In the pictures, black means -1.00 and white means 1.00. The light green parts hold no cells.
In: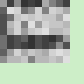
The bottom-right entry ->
0.75
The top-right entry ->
-0.50
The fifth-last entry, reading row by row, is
0.44
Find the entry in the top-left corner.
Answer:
0.23
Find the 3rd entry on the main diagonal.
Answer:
0.55
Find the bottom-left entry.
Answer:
0.11
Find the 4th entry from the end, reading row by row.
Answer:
0.44
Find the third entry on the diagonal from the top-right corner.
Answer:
0.55
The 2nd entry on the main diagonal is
0.75
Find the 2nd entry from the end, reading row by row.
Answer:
0.44
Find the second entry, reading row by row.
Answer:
-0.50
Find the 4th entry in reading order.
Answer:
-0.60

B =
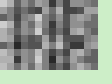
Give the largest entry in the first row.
0.61
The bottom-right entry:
-0.13
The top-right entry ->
-0.13
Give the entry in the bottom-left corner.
0.48
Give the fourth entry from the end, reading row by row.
0.13
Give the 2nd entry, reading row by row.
0.38
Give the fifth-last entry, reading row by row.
-0.45
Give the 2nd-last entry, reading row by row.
0.13
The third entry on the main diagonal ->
-0.45
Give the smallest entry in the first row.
-0.55
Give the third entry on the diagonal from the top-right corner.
0.26
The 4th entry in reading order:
0.13
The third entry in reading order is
-0.23

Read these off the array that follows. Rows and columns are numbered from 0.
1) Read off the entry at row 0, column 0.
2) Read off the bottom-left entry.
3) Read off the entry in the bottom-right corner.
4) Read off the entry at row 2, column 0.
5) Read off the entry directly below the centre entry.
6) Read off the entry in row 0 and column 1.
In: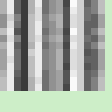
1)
0.39
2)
0.49
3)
0.49
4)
0.14
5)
0.14
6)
0.84

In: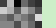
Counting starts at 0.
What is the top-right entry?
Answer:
-0.63
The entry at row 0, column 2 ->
-0.97
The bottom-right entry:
-0.63
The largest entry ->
0.72
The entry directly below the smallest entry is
-0.28
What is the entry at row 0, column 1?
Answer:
0.48
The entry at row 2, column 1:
-0.28
